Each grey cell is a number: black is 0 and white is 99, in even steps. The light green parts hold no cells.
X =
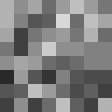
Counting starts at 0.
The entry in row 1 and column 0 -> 69
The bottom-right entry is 69
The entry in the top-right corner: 46
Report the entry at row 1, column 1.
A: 50
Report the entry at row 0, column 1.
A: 55
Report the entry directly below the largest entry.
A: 60
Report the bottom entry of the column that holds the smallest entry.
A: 25
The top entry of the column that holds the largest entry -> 60
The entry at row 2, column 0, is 64
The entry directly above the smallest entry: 55
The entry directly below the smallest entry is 33
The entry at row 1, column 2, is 33
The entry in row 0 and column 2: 64
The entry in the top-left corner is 69
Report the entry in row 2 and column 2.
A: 46
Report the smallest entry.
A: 16

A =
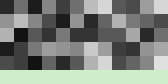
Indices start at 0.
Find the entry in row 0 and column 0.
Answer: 16
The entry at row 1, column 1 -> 73
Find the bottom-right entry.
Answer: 87
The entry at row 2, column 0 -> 69
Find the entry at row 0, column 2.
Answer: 11
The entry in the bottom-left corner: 29
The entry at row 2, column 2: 34
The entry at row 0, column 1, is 43
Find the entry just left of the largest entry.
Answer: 52
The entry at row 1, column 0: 57
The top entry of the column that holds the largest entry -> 83
